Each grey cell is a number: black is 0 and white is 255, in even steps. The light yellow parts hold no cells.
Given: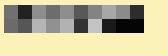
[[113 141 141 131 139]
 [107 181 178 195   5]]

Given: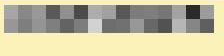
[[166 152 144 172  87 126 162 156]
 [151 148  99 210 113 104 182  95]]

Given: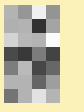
[[179 240]
 [176  49]
 [211 179]
 [ 74 124]
 [125  71]
 [179 101]
 [116 226]]

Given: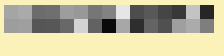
[[165 108 157 118 230  88  56  38]
 [157  86 104  98 167 100 159 126]]

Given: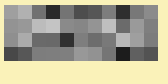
[[159 113 116  86  46 139]
 [147 188 138 148 107 127]
 [143 106  48 109 184 124]
 [ 72 125 127 146  28  83]]

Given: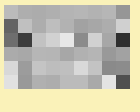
[[187 172 180 178 150]
 [100 173 178 167 208]
 [110 194 231 209  47]
 [171 182 167 181 162]
 [216 196 191 195 140]
 [225 176 187 169  79]]

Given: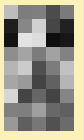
[[188 127 122]
 [ 30 208  33]
 [ 19 220  23]
 [142 124 130]
 [181  79 193]
 [166  67 181]
 [214 102 133]
 [128 159  96]
 [153 119 107]]

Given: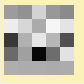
[[156 211 138]
 [237 171 228]
 [ 55 230  81]
 [106   8 226]
 [174 173 172]]
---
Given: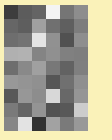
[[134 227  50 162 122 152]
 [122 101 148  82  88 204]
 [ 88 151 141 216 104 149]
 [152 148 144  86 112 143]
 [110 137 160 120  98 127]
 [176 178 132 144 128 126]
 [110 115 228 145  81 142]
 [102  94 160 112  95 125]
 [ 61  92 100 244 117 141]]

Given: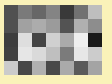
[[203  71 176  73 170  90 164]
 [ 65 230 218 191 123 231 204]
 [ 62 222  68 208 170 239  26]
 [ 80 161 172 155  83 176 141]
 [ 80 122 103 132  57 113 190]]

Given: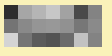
[[212 117  91  83 107 194 131]
 [116 137 149 152 145 119 138]
 [ 46 166 181 199 162  74 131]]

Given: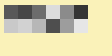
[[201 210 183  78 157 230]
 [ 88  70 108 220 139  53]]

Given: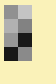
[[ 23 138]
 [151  25]
 [177 130]
 [145 196]]

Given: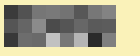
[[ 56 109 106 193 119 181  42 127]
 [ 85 101 139  75  85 103  90  92]
 [ 59  82 118 121 115  87 119 131]]
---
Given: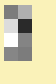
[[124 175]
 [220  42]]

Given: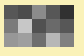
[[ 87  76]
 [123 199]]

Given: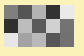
[[127  85]
 [ 47 189]]

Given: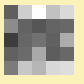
[[ 95 206]
 [140  99]]

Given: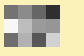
[[115 139]
 [247 189]]

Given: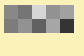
[[136 117]
 [124 146]]
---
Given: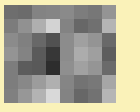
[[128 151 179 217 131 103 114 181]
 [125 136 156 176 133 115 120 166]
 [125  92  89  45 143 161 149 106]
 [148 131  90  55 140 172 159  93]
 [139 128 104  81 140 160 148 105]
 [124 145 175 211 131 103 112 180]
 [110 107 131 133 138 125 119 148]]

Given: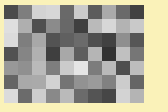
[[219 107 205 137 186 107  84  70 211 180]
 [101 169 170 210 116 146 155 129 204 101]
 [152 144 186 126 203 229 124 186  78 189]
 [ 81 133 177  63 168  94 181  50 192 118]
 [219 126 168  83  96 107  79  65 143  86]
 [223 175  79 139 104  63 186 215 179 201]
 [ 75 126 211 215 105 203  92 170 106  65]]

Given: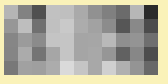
[[120 161 159 172 218 197 168 208 176 148 104]
 [133 171 116 166 197 165 168 150  97 135  77]
 [134 155 139 196 197 165 166 185 143 148 111]
 [151 190 112 192 201 172 162 140  86 137  76]
 [181 130  80 193 191 170 145 128 107 183  43]]

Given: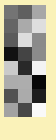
[[162  71 249]
 [ 82 171  28]
 [172 173   7]
 [202  41 243]
 [ 17  68 139]
 [ 91 221 138]
 [101 170 222]
 [116  96 167]]

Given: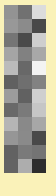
[[ 99 173  45]
 [ 98 122 116]
 [150 138  73]
 [181 137 167]
 [105 122 198]
 [156  97 207]
 [ 96 111 130]
 [187 104 243]
 [165 129 168]
 [117  74 206]
 [152 139  73]
 [147 113 220]]

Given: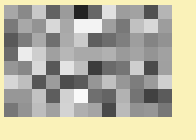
[[119 147 189 160 211 175 164  73 186 146 150 119]
 [151 151 194  93 209 249 111 100 178 116  65  91]
 [214 190  86 156  77  90 150 193 151 125 155 208]
 [150 135 216  88 227 190  60 106 117 206  74 160]
 [106 236 206 160 183 169 169 177 154 164 148 161]
 [ 89 124 169 111 171 203  94 109 127 158 132 146]
 [122 168 147 216 168 243 243 159 120 193 216 157]
 [167 137 200  98 155  35 103 224 157 162  80 181]]

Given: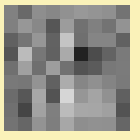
[[115 102 147 126 167 142 145 144 102]
 [112  69 162 127 187 167 166 160  83]
 [108  87 167  83 214 150 164 145  96]
 [121 119 147  97 172 134 144 132 122]
 [112 160 111 157 113  83  91 120 123]
 [ 85 187 119  97 170  34  76  99 122]
 [ 97 117 150  98 196 111 133 133  97]
 [128 151 136  86 156 113 128 115 147]
 [129 105 142 135 145 152 148 144 115]]
